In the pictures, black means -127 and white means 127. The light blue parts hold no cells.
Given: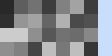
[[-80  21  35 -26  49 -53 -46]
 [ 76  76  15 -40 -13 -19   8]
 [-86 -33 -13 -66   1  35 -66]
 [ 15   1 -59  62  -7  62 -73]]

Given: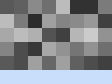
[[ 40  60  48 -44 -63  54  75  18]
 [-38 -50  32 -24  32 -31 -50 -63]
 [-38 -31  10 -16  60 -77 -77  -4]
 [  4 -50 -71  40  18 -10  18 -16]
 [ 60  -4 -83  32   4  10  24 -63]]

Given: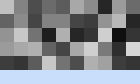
[[  27   40   48  -28  -58   40   79   -5  -81   86]
 [  19   71  -12  -97   48  -89  -74   79 -112  -74]
 [ -66  -74  -35   71  -12  -50   48   33  -66  -74]
 [  64    3  -50  -20  -35   40   11  -89   27  -20]
 [ -28   11  -58    3    3  -58  -66   19   56  -89]]

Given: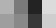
[[ 30   9 -71  78]
 [ 50  -5 -92  91]]

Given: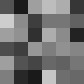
[[ -44 -101   31   61   45  -73]
 [ -50  -65   23   -1   17    5]
 [  31  -44  -58  -23  -30   -9]
 [  77   11  -65   -9   -9  -30]
 [  31   17  -79   45   11  -93]
 [  -1  -87 -101   69  -17  -23]]

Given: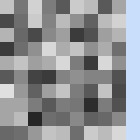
[[ 67  -9  82  -3 -38  75  59 -38  37]
 [-54 -17  75   3  59  16 -30  59  82]
 [ 44  67  31  44  88  -3 -68  88  16]
 [-23 -17  24  67  59 -17  75  59  88]
 [-68 -17  16  88  44  67  16  44 -17]
 [ 37  37  -3 -38  -3  -9 -82  -3 -46]
 [ 95  24 -30  31  67  -3 -38  67 -54]
 [ 52 -23 -54   9  31 -68 -46  31  52]
 [-38   9 -60 -68   3  16   3   3 -46]
 [ 37  59 -89 -17 -23   9 -30 -23   9]]

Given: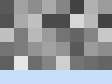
[[-45  42  64 -53 -53  87  57 -61]
 [ 64  -3  57  27 -11 -26   5  71]
 [-11  -3  19  34  19 -38  27  13]
 [-38  34  13  42   5 -61  49  27]
 [-32 102 -19   5  79 -11 -19 -26]]

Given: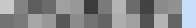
[[-12  -5  39  24 -39  11 -12 -27  46  32 -45  52 -27]
 [ 72   3 -33 -20  32  24 -68  -5  52 -20 -60  11  17]]
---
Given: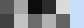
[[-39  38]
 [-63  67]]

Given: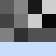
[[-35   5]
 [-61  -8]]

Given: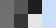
[[-16 -41]
 [-14 -73]]

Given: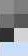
[[ 13  -2]
 [-14 -40]]

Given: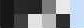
[[-104  -88]
 [-104  -64]]

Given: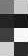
[[  -5   72]
 [ -92 -103]]
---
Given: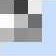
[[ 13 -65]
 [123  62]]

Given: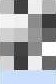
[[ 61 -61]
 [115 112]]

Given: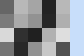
[[-25  56]
 [ -4  42]]

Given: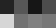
[[-92 -40]
 [ 86 -13]]

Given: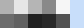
[[ 49 102]
 [-19 -30]]

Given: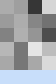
[[44 31]
 [27 45]]

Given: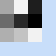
[[ 39 116]
 [-20 -86]]
